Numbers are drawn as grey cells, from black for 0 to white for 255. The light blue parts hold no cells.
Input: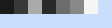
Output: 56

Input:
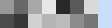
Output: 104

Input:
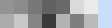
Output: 140

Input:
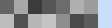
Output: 168

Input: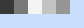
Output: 121

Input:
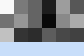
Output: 122

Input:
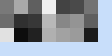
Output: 169
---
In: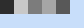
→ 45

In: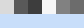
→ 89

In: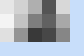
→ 224

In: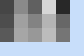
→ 89

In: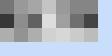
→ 174

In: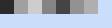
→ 205

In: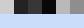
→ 35

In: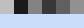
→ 26

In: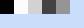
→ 2
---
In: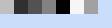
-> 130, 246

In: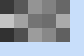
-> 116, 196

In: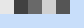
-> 105, 231

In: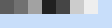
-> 33, 238

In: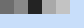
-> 35, 195

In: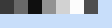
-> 146, 252

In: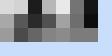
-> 81, 233
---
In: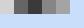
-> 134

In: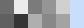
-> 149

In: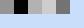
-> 205

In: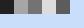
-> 220

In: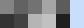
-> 165

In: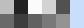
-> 211

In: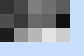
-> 112

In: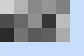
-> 150

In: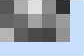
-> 141
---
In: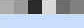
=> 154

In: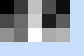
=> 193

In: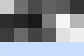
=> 224

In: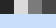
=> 71

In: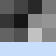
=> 141

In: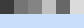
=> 132

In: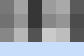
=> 183

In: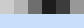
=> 152
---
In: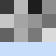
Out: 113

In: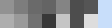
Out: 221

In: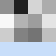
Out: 228

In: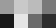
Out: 45

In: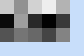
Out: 57

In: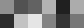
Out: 119

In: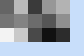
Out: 143

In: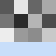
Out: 76
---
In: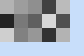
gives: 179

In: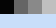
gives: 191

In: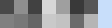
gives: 181

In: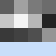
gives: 149

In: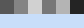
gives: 36

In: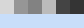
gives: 52

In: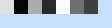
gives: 63

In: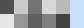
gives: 67
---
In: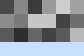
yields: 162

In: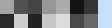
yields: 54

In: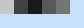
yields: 116

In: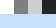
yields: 37

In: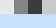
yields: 201

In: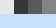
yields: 131

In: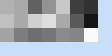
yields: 49
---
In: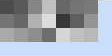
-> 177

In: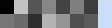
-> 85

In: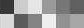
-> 230

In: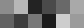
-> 35

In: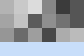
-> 91

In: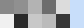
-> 179
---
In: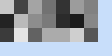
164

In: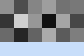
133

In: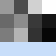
209

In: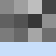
190

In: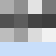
227

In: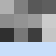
88
